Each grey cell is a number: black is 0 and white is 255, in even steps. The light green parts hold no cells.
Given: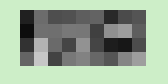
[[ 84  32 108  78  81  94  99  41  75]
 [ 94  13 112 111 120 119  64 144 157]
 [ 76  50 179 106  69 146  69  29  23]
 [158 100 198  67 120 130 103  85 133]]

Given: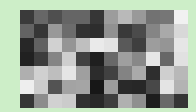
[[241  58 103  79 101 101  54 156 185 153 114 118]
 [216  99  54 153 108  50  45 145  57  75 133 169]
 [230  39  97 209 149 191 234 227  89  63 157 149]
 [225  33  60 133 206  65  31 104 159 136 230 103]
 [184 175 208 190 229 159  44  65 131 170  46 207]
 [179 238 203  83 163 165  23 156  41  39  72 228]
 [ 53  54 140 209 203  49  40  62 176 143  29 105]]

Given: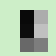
[[172   9]
 [192  12]
 [125 104]]

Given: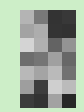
[[ 56 180 121  51]
 [ 50 163 173  52]
 [147 212 176  99]
 [103 109 117 160]
 [113 184 164 186]
 [187 158  61 207]
 [ 39  60  51 162]]

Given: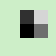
[[213  48]
 [110   0]]

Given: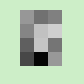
[[128 151 113]
 [207 133 193]
 [117  95 197]
 [152  71   5]]

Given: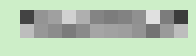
[[ 60  67 148 160 209 175 132 124 130 144 224 124]
 [189 189 151 140 123 138 165 161 158 147 115 154]]

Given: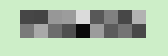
[[178  70  68 151 156 219  88 128  71]
 [ 72 122 169 108  78  10 156  91 116]]

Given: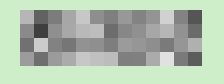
[[ 85 182  98 124 167 199 142 127 152 131 148 209 131]
 [107 138  63 143 168 185 189 109 135 144 167 182 146]
 [176 113 204 130 118 146 143 126 155 150 142 122 150]
 [ 92 156 111 155 171 199 192 188 127 128 171 225 122]]
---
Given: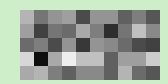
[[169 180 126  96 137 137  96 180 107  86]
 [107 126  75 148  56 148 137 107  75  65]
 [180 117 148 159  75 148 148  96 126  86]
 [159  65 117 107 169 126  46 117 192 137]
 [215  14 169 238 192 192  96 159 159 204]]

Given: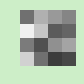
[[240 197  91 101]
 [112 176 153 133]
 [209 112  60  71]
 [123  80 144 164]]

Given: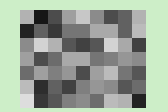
[[139 211 178  86  65  86 211 169  65]
 [108 159 127 150  76 159 187 117  86]
 [ 34  97  56 117 117 169 169  97 187]
 [159  76 108 169 169 117 127 150 139]
 [221  56  86 127 139 108 187 178  34]
 [187  46  97  65 127 150 139  86 108]
 [178  22  76 159 199 139  76  97 178]]

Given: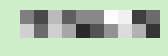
[[208 107 208 166  41  83 146 219 177  53]
 [127  73 187  95 136 136 252 241  63 107]]

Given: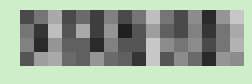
[[ 85 158 169 106  96 149 106  96  53 199  85 140 106  42 149 140]
 [ 74 117 169  74 106  62 129  74 117 190 117  74 140  42 149 199]
 [117  53 190  85 169  62 149  32  85 158  96  74 129  53 117 169]
 [129  42 149  96  96  42 129  85  85 199 140 117 140  74 117 178]]

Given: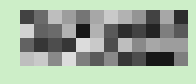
[[190 201 137 220 126  89 137  54  77  23  23 126]
 [ 66 107 190 157 117 167 201 178 148  66 167  45]
 [210  98 107 178  23 178  89  45  66  35 126  89]
 [ 98  54  77  54 220 201  77 190 137 167 157 157]]

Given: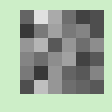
[[100 224 170 110  66  78]
 [ 78 191 150 110 100  88]
 [150 181  88 150 110 141]
 [ 56 121 161 121 132  78]
 [132 110 141 161  66  88]
 [121  56 150 100  88 132]]

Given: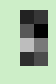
[[189 121]
 [ 45  76]
 [ 34  55]
 [ 88   2]]
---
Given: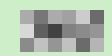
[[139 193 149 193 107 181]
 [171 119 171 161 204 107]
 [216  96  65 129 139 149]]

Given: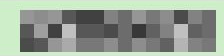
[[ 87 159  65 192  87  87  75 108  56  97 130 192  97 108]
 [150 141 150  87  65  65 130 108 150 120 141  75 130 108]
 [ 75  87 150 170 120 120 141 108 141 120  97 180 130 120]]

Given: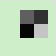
[[  6 196]
 [ 95  49]]

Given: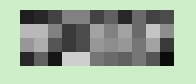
[[184 184 129  57  75 162 129 162 106 196 141]
 [151 173  85  57  75 151 141 151 118 162  57]
 [ 39  96  21 206 206 118 106  96 118  85  11]
 [ 30  39  66 129 129  66  96  39 106  66  75]]

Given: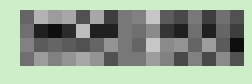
[[101 179 156 167  81 167  62 120 129 198  91  72 120  62 111  81]
 [111 156 129 147 167 147  81 120 120 156 129  72 129  72 138  81]
 [129  91 101  91  81 101 147 120 101 198 138 147 101 156  91  14]
 [111  32  14  43 189  32  32 120 111 138  52  32 111  32 101  62]]

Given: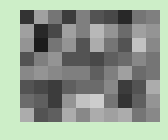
[[ 51 160 117  60 127  83  72  40 117 127]
 [136 148 136 127 127  95 127 160 107 117]
 [ 83 127 148  83  83  72  95 107 136 117]
 [107  95  60 148 194 205 117  51  95 148]
 [172  83  95 172 136 172 160 172 117 136]
 [ 83  72  60  95 107 107 136  60  83 172]
 [160  40  72 160 127 184 148 107 160 148]
 [148  28 117 148  83 172 117  83 194 136]]

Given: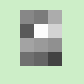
[[ 89 253 211]
 [163 154 144]
 [135 123 172]
 [112 101  67]]
